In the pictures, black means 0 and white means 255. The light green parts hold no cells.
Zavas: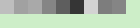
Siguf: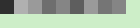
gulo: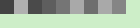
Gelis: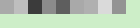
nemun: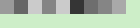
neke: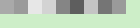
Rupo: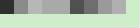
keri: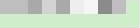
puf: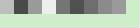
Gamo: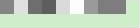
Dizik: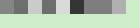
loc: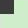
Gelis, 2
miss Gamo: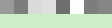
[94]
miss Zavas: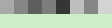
[161]
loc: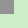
Gelis, 8
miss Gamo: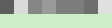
[253]
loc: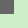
nemun, 1

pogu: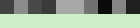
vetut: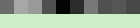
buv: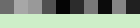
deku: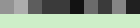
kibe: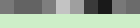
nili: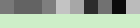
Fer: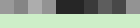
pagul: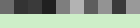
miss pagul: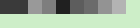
[51]
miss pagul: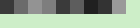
[179]
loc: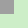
kibe, 5
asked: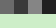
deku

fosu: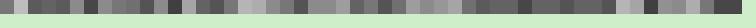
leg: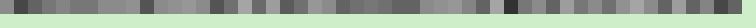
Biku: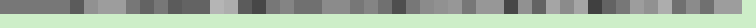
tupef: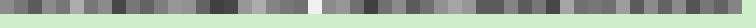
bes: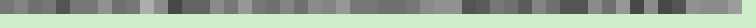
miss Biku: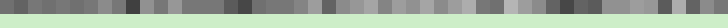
[78]
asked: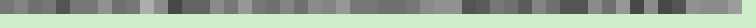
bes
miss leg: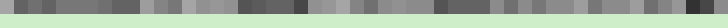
[106]
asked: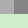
tupef
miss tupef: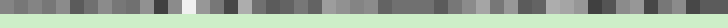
[126]

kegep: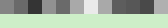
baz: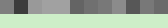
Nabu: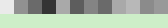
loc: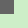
baz, 5
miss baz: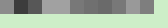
[100]
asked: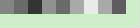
kegep
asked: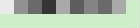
Nabu
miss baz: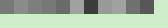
[100]
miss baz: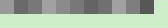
[60]
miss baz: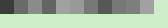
[112]

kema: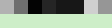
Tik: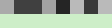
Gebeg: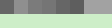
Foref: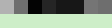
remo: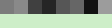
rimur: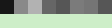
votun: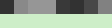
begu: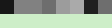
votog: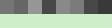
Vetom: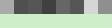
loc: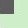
Gebeg, 5
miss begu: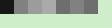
[31]
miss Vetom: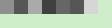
[80]

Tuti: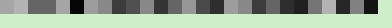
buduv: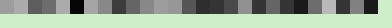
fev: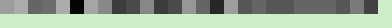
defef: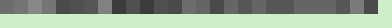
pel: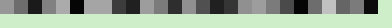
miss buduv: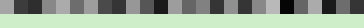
[93]
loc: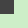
fev, 26
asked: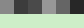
fev
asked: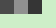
buduv
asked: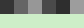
Tuti

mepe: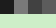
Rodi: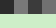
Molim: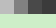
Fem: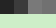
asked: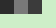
Rodi
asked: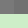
Fem
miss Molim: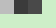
[129]
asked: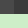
Molim
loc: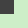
mepe, 2
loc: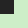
Fem, 0

